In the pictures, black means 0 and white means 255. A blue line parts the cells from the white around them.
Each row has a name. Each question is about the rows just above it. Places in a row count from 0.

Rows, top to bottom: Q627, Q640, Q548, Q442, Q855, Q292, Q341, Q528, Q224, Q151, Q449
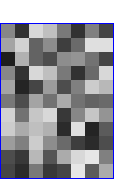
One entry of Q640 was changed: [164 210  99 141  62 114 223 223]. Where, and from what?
5, [106]
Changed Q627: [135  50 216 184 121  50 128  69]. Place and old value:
3, [191]

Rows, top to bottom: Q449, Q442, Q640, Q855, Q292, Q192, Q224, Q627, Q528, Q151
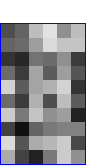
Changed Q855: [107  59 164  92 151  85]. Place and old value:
4, [158]
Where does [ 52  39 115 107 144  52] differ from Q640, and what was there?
5, [59]
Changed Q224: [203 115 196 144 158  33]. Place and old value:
1, [121]
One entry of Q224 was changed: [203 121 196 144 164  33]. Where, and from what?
4, [158]

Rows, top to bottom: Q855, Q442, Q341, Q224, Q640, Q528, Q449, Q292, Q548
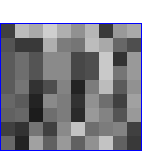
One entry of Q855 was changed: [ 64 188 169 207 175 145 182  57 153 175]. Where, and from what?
9, [169]
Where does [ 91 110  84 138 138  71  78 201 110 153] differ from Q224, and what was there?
8, [117]
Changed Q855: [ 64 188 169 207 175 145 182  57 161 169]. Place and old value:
8, [153]
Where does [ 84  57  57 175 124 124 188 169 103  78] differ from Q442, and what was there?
5, [117]
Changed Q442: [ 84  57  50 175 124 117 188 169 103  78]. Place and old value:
2, [57]
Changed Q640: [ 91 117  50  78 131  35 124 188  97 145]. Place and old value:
8, [91]
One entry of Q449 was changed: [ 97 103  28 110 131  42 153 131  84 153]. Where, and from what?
4, [124]

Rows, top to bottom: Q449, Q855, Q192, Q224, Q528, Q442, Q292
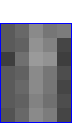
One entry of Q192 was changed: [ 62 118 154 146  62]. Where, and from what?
1, [112]
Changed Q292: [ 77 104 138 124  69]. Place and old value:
0, [83]
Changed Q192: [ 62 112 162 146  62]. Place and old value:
2, [154]
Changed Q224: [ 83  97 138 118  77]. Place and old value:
0, [90]

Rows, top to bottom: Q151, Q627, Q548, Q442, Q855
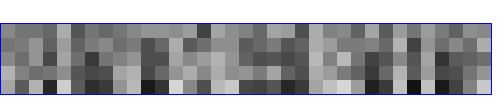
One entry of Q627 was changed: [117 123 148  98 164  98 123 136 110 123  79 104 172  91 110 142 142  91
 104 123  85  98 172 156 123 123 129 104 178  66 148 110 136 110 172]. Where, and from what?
4, [156]
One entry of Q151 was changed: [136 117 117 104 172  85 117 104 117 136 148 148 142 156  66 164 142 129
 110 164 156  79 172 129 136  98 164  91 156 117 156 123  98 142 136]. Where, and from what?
18, [104]
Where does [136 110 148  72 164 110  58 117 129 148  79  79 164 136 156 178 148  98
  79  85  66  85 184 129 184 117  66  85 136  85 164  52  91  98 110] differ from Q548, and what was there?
20, [72]
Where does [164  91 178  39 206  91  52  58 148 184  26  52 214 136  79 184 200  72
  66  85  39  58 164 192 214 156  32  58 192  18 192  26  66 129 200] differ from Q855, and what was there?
6, [46]
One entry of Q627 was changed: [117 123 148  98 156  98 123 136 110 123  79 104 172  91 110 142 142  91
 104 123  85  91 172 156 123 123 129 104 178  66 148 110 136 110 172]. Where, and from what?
21, [98]
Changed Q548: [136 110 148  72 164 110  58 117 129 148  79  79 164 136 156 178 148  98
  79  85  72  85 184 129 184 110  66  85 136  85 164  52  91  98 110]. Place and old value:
25, [117]
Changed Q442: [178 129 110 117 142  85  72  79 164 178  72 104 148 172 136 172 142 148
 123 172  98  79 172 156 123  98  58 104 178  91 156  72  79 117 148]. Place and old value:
19, [164]

